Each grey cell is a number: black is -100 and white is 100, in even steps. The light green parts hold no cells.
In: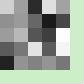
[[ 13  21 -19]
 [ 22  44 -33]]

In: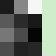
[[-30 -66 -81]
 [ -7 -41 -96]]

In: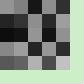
[[-72 -60  11]
 [-90 -85  17]]

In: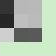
[[-70  50  46]
 [ 62 -32 -30]]

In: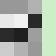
[[ 83  89 -68]
 [-67 -76  24]]

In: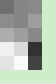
[[10  4 24]
 [36 24  7]]

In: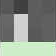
[[-19  64 -27]
 [-22  63 -30]]

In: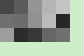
[[-13 -15  14]
 [ 23 -66 -56]]

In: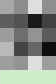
[[-26 -35 -80]
 [ 22 -14  15]]
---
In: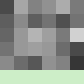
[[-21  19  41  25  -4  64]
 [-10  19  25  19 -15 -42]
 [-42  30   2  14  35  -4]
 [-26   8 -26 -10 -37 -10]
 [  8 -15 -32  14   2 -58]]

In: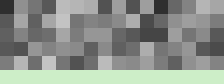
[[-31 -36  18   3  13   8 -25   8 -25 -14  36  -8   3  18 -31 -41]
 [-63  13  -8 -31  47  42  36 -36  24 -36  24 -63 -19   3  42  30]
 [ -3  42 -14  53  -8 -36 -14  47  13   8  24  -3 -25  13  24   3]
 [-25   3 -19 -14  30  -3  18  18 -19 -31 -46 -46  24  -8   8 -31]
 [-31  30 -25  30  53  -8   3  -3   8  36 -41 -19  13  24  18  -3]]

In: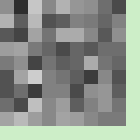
[[-36  28  61   1  -9 -26 -53   7 -36]
 [ 12 -64  55   7  40  18  12 -14 -42]
 [-14 -42  50   7  23 -26   1  18  -9]
 [ 40 -26  45 -36 -26   1  -4 -20   1]
 [-31 -47  28  -9  34  34   7 -31  12]
 [ 28  45  23   7  28  23   7  -4  -4]
 [ 23  28  -4 -20 -42 -20 -31 -14 -14]
 [ -4  12 -47  -9 -26 -20  34  -9 -20]
 [-36 -14 -53   1   1 -42  12  18 -26]]

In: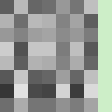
[[ 61 -36  55  55  -3  50 -31]
 [ 40 -14  45  40   3  29 -26]
 [ 45 -26  40  35   3  35 -20]
 [ 19   3  24  29   9  19  -3]
 [-14  35  -8  -8  14  -3  29]
 [-26  45 -20 -14  19  -8  50]
 [-31  55 -26 -20  24 -20  50]
 [-58  77 -42 -47  66 -53  71]]

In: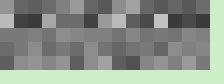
[[-26  10  16   5  16 -26  10  26 -26 -36   5  16   0  21  -5]
 [-15  -5  10 -15  -5 -15  10 -10 -20 -10  -5 -20  10   0   5]
 [ -5  -5   0 -10  10   5   0   0 -10   5 -10  -5 -10   5   0]
 [ 16 -20 -26 -15   0  21 -20 -31  10  26 -20 -31 -20 -31 -15]
 [ 46 -48 -54  31 -15 -15 -48  21  46 -26 -42  52 -54 -42 -54]]

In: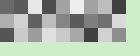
[[-18 -29  82 -39  27  87  27  48 -50]
 [-34  58  22  76  58  32 -50  64  10]
 [ 37  64 -24  48   4 -29  -1 -12  70]]

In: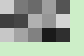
[[-51 -46  39  18  67]
 [ 56  29   1 -80 -63]
 [ 61  -5 -17  24 -34]]

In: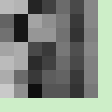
[[-22 -83  29  12  -6 -55   6]
 [-11 -83  18  18 -11 -60   0]
 [ 29  35 -43 -55  -6 -38   6]
 [ 35 -16 -55 -27 -22 -55   0]
 [ 47  35 -66 -49 -16 -43   0]
 [ 47  41 -72 -49 -16 -43   6]
 [ 58  12 -88 -33 -33 -60  -6]]
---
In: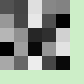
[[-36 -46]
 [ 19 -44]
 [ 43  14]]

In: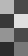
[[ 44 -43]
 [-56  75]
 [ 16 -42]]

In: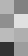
[[42  1]
 [12 76]
 [47 37]]

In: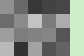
[[ 14 -18]
 [-15   8]
 [ 24  -2]]

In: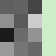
[[-25 -22]
 [ 13 -30]
 [-79 -16]]

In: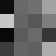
[[-90 -18]
 [ 56 -21]
 [-94 -29]]

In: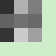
[[-63  38]
 [-22 -11]
 [-60  59]]

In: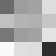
[[-16  23]
 [ 51  41]
 [ -7  23]]
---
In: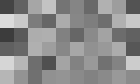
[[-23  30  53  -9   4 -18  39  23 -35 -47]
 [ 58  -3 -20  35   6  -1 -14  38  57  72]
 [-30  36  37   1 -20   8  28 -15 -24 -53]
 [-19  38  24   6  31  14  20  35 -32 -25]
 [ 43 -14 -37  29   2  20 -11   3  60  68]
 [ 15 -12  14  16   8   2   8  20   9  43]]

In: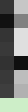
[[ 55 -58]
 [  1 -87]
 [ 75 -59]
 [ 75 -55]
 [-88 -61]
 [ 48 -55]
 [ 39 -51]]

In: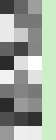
[[-21  24 -57]
 [ -7  -6  83]
 [ 59   6  83]
 [-48   4 -22]
 [ 75  99 -67]
 [  8  77  89]
 [  3  -6  -9]
 [ 21   9 -67]
 [-50 -63 -38]
 [ 87  85  19]]

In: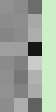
[[  8 -15  14]
 [ 11  32  10]
 [ 10  36   5]
 [ 24 -83  25]
 [  0  59   9]
 [ -7  39  12]
 [  2  33  14]
 [ 36 -25  10]]

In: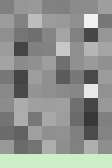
[[ 18  20   2   0   9  10  24   0]
 [  2  48  22  20  13  89  -7  22]
 [ -8 -13   4  29   1 -44  18  12]
 [-47   0   2  56  12  42  29  22]
 [  9  13  23 -13  13  21  13  28]
 [-47  23  12 -28  -6 -42  22  -7]
 [-42  16  12   8   6  82  14   7]
 [ 35  25  24  25 -12 -45  20  10]
 [ 36  -7  32  23 -16 -56   0  -9]
 [-23  25  12  14   0 -41   3 -16]
 [-16  -9  36  11   1  37  11  19]]

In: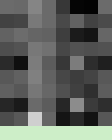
[[-18   4 -17 -57 -96 -98 -16 -16]
 [-46  -5 -17 -43 -23 -48 -41 -48]
 [-15 -21 -23 -51 -79 -84 -20 -23]
 [-35  -6 -11 -44 -36 -38 -36 -39]
 [-88  -3 -28 -57  -3 -65 -76 -67]
 [-24   0 -23 -44 -52 -47 -31 -31]
 [-32  -7 -19 -37 -50 -63 -27 -25]
 [-80 -17 -28 -70  10 -54 -64 -70]
 [-31  62 -21 -84 -68 -86 -32 -40]]
